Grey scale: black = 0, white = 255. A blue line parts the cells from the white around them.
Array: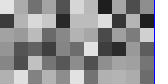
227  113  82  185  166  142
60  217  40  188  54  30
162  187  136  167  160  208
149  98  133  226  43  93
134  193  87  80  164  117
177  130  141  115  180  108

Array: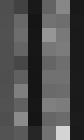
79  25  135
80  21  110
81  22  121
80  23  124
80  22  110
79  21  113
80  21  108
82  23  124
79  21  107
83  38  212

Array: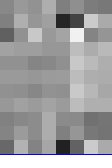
136  146  127  124
128  150  37  203
96  200  164  132
162  158  151  172
145  133  144  186
154  151  156  174
145  135  144  183
152  155  155  175
129  140  139  113
132  140  128  120
104  131  33  203

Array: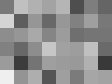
121  177  181  126
212  150  151  159
141  169  156  117
129  141  161  192
155  116  155  177
239  174  159  166

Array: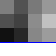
126  121
80  140
17  135

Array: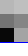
183
116
8

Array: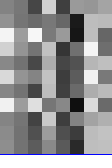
131  70  63  150
146  107  103  189
244  247  154  190
209  116  53  244
136  72  70  182
217  132  61  241
134  68  64  173
241  223  136  219
132  67  62  163
139  80  79  188
142  92  90  190
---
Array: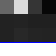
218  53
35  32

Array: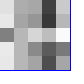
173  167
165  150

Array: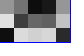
114  13
61  103

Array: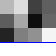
221  64
167  14

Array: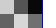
84  8
215  112

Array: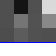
20  80
117  82
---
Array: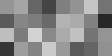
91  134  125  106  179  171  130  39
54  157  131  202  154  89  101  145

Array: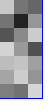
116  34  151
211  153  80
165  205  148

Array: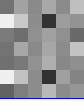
240  201  141  51  157  147
115  167  137  167  140  195
240  194  140  49  160  132

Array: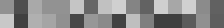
200  64  176  165  144  71  151  138  66  191  127  63  63  91  144  94

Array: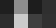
45  203  63  49

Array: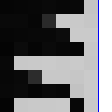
9  9  6  42  202  201  198
4  11  5  10  7  5  199
7  9  44  200  200  198  202
4  199  201  201  202  7  201

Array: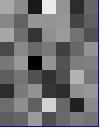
134  98  149  148  151  68  96
73  136  105  121  64  103  147
94  116  80  49  79  178  119
109  142  96  210  104  32  137

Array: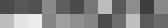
189  227  235  133  159  144  133  76  110  191  91  106
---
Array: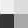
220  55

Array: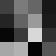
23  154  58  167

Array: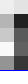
227  181

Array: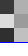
176  221

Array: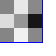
137  150  133

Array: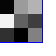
179  97  48

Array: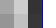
51  193
